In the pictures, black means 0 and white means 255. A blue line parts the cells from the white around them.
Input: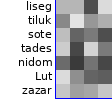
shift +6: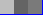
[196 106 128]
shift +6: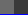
[113  64]
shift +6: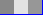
[142 233 157]
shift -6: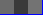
[101  52 109]
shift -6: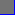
[109]

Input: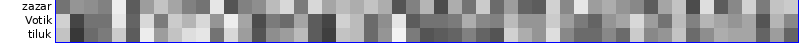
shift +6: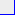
[243]
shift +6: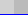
[215 193]
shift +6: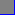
[135]
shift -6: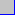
[189]
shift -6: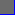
[101]

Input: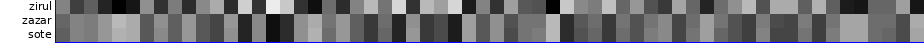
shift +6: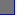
[122]
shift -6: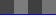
[ 63 118  57 110]

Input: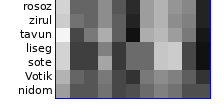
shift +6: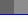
[107 147]
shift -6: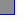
[135]
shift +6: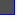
[85]

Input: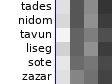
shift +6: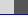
[222  92]
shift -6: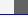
[238  93]
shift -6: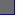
[101]
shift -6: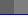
[ 93 120]
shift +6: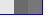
[237 113 125]
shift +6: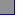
[151]

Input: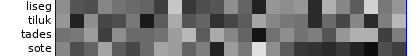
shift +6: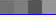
[120 132  91 156]
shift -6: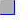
[170]
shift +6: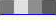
[126 230 148  98]
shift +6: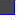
[77]
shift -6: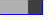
[170 170  57]

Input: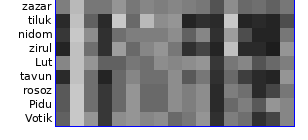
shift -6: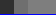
[ 42 105 120 120]
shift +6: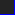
[42]
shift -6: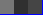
[113  42  63]
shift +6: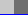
[206 117]

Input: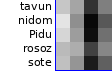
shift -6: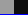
[151   8]
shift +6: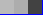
[192 179  72]

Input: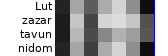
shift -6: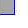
[159]
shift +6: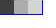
[ 68 177 218]
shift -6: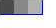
[ 69 129 171]

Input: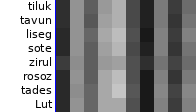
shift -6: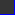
[47]
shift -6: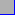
[170]
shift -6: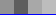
[141  88 162 183]
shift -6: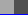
[162  74]

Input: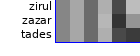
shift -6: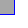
[161]
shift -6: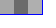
[161 101 169]
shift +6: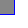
[140]
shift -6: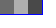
[101 169  67]

